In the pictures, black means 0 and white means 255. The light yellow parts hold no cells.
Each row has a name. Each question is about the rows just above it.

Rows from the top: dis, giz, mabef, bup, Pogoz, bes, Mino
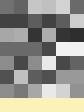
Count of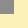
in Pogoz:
2
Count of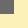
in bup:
3
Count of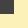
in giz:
3
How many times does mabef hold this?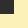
1
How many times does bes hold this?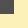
2
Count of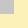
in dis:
1

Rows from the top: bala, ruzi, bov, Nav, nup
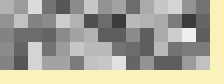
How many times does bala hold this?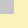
2
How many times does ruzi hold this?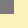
1
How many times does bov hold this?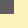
4
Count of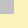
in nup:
2

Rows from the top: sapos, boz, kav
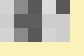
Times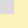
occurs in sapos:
1
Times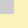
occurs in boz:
3
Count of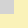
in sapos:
1
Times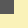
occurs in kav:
1
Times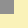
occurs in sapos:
0
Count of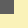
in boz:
2

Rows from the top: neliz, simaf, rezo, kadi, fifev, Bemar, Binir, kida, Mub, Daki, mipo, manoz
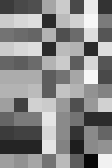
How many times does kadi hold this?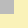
1
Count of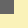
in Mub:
1
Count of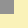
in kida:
0

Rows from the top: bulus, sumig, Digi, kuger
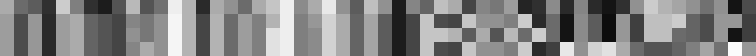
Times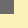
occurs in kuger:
2
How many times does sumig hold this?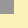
5
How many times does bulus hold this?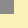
2
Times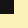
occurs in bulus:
2
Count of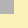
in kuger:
2

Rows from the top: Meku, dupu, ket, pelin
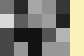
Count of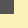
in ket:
1
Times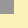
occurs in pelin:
3
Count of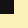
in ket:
2

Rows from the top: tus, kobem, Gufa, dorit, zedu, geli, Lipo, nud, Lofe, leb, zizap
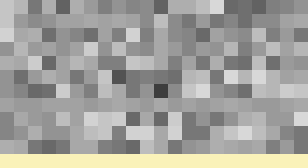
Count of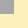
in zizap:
6
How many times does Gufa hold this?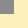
2
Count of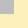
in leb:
2
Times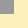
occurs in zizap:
2
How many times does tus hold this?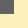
3

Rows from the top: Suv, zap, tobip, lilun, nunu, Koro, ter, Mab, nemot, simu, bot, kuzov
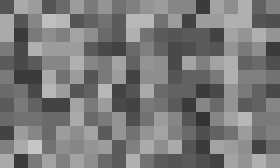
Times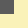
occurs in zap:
1
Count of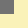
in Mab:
1
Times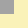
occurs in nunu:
3
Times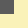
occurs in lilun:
2
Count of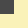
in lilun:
3
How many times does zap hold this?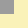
3

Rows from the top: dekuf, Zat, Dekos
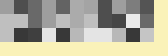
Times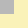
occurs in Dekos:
2
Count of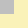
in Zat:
4
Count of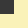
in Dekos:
3
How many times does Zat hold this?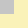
0
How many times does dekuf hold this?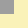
3
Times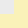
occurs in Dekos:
0

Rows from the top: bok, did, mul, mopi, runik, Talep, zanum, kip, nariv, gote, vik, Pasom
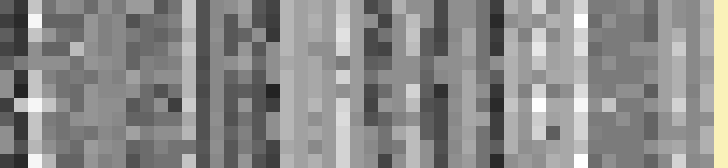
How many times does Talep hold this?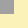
4
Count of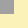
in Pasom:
1
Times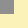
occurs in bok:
9
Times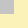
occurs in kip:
4
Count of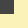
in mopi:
2
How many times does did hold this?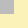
1
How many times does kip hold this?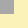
3

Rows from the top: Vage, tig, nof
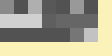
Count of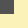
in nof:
5
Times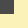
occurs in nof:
0
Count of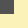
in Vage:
3
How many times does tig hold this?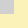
3
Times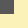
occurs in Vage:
1
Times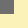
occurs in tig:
0
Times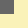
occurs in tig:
3

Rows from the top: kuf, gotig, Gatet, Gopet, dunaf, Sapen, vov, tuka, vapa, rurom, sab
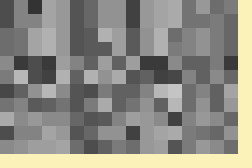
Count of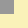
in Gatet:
1
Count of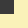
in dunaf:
5
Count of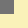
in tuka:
3

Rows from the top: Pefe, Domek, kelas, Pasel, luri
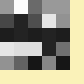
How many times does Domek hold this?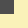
1
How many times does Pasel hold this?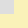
2
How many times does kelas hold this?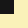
0
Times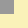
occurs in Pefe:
3
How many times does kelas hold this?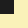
3
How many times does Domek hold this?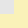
1
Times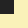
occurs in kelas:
2

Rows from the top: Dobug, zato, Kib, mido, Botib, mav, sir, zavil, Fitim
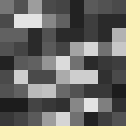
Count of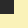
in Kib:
4
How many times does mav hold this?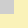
3
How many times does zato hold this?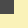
1

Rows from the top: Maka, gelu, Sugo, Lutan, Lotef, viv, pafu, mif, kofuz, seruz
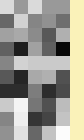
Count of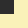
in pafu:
3
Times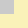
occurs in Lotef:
3
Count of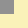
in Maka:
0
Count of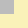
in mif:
1

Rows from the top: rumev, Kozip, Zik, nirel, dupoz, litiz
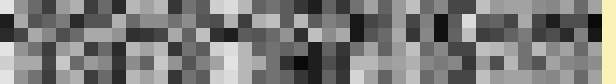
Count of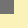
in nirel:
6
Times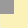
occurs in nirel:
2
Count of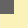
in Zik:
3

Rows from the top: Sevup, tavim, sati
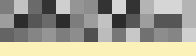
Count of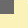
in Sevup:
1
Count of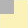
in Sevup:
2
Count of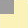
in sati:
0
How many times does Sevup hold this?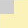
1
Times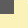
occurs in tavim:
0
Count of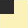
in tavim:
3
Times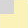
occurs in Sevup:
3

